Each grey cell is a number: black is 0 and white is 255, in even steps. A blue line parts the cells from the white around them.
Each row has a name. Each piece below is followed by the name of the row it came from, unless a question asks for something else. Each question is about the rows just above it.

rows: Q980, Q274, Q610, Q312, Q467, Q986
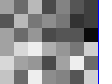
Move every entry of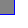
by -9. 122
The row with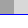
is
Q312
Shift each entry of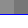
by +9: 150 128
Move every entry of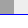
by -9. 153 229
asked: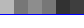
Q274
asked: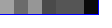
Q610

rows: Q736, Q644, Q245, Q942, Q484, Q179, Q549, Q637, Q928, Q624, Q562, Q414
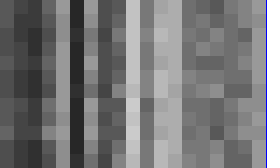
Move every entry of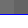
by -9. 102  91
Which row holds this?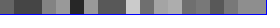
Q624
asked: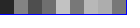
Q562
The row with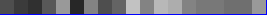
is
Q179
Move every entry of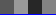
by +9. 97 162  48 140
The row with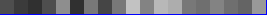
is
Q245

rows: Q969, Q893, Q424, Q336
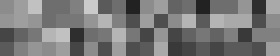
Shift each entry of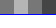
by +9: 128 190 128  78
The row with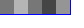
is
Q424
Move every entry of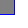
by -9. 119
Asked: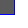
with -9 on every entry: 81
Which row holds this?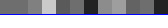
Q969

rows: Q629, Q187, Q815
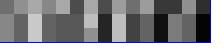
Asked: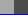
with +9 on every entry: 177  85
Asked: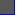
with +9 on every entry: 96
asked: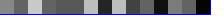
Q187

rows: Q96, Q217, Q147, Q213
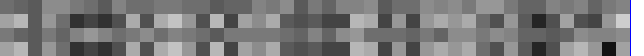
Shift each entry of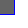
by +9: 109
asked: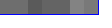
Q96
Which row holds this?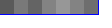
Q147
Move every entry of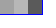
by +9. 171 192  99
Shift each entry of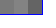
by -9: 112 122  91

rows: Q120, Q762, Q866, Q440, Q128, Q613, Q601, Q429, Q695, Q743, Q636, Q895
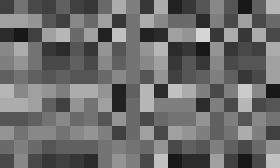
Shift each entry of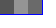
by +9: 94 157 115
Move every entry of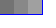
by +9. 124 145 169
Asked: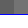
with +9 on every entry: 105 124
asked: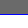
Q762
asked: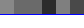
Q762

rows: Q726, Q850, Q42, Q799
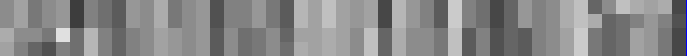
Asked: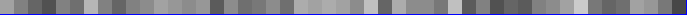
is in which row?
Q799
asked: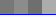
Q799

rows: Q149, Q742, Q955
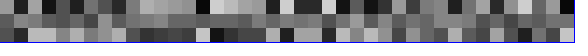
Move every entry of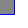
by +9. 142
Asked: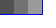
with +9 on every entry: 90 123 163
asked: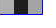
Q955
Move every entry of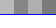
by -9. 177 124 166 114
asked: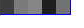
Q149
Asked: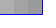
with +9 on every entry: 184 172 163

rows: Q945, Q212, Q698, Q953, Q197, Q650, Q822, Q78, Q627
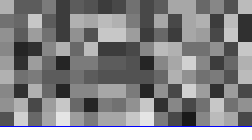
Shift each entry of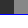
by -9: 39 126
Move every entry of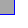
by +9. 176
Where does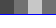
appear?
Q78
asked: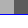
Q945
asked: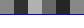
Q822

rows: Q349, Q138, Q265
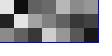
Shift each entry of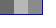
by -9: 97 174 130
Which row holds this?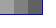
Q138
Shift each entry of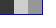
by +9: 64 214 159
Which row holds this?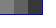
Q138

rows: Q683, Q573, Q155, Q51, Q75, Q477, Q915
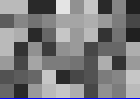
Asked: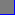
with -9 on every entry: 115
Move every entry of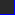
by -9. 32
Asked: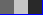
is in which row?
Q477
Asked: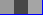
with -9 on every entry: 145  62 156
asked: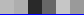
Q155
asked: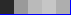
Q915

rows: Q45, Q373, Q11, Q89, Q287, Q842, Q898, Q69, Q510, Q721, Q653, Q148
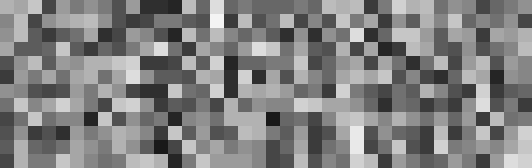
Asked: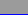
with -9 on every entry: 146 146
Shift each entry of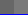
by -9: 94 113
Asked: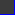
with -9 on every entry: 50
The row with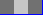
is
Q510

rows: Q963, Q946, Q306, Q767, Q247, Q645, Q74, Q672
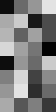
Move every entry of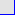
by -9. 218
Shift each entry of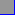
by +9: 159
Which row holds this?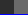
Q74
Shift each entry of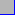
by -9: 172
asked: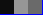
Q247
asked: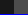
Q946

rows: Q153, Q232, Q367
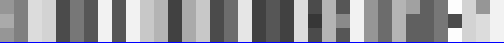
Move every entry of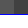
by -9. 77 56
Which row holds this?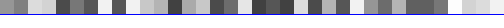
Q367

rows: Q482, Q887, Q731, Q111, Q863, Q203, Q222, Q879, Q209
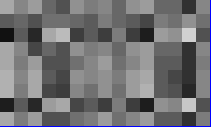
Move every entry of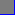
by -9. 115
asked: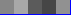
Q203

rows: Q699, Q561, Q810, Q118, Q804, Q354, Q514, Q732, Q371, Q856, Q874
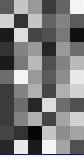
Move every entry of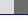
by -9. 211 100
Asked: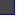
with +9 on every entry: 78

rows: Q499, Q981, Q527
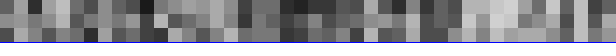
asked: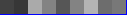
Q527
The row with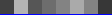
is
Q981
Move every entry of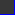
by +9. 64
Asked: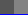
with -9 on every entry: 77 122
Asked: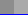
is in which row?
Q981

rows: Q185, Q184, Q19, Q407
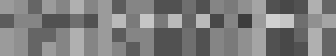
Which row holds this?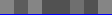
Q407
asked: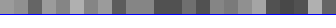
Q185
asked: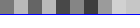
Q184
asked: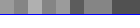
Q185
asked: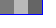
Q184
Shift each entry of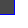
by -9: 63

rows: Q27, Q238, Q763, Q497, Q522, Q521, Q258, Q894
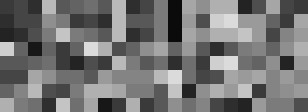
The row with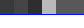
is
Q238
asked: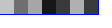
Q894
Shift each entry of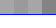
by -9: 157 145 157 123
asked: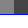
Q894

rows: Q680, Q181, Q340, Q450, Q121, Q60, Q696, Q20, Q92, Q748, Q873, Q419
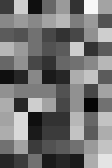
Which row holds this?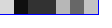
Q92
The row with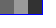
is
Q680
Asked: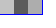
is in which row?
Q748

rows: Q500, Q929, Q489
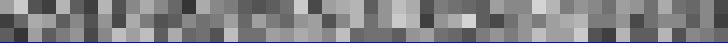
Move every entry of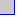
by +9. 211
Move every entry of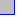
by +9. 199
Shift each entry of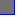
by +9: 122
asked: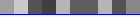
Q489

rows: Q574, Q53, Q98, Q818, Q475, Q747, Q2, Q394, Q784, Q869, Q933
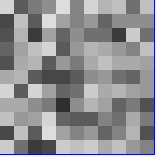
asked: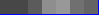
Q747
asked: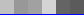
Q784
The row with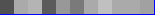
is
Q475
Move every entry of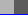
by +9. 189 100
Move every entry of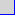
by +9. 221
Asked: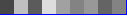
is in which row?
Q869
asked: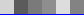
Q574

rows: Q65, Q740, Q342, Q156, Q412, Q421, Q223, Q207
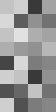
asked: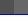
Q223
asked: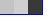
Q65
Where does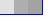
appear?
Q342
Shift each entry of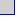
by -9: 198
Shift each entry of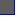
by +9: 102

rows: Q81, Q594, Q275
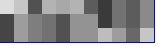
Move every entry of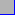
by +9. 188
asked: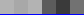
Q81
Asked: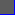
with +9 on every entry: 101
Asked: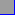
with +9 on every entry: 166
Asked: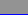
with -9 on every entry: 138 138

